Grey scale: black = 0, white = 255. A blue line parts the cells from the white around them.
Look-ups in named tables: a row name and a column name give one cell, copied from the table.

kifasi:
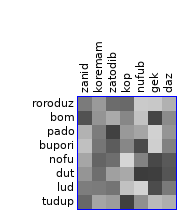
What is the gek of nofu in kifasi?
72
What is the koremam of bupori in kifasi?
118
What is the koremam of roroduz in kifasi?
154
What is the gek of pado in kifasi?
209
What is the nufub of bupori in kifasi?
74
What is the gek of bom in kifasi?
69
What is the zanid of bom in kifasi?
82
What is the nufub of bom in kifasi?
194
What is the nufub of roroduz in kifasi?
202
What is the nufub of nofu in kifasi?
130

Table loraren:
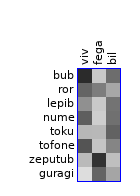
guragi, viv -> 221
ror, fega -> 125
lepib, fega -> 201
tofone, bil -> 133
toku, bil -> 98
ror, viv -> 100
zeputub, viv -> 186
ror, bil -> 167
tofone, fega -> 197
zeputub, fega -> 50
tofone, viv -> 84
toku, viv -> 183
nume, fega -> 206
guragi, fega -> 100
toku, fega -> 184

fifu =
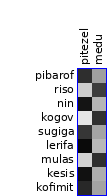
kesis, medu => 174
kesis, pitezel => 17
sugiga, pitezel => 54
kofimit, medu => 163
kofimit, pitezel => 40
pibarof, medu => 159
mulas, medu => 47
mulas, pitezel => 210
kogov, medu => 49
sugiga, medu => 164
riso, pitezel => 205
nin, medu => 182
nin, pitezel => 20
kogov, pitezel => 230
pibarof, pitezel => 46
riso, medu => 61
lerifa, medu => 184
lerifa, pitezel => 10

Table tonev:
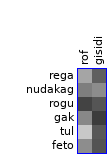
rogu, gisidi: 85
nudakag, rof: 126
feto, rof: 141
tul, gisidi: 88
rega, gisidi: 95
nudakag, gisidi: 140
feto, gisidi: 83
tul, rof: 200
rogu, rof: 67
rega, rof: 165
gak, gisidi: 60
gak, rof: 136

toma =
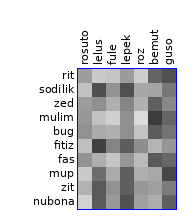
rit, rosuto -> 157
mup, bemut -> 168
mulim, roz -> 220
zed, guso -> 136
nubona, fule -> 153
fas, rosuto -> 147
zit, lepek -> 95
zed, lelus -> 143
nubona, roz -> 160
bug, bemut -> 91
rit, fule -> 197
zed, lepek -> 133
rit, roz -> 205
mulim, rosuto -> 151
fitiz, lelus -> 65
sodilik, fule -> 147
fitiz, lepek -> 93

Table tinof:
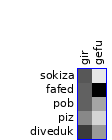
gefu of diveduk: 153
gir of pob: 97
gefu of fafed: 1
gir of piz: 136
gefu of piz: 213
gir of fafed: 97
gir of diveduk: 59
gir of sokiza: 87
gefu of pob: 165
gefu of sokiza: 231

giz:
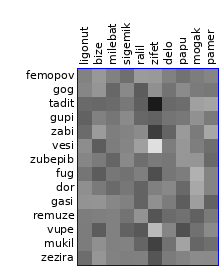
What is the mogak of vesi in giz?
126
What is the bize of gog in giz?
149
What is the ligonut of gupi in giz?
98
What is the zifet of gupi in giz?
98
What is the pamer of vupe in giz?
138
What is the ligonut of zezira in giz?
109
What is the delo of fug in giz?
118
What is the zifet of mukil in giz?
65
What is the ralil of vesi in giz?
159
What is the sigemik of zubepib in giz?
137
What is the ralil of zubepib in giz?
110
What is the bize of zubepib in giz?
123
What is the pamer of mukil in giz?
111
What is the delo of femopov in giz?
129
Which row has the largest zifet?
vesi

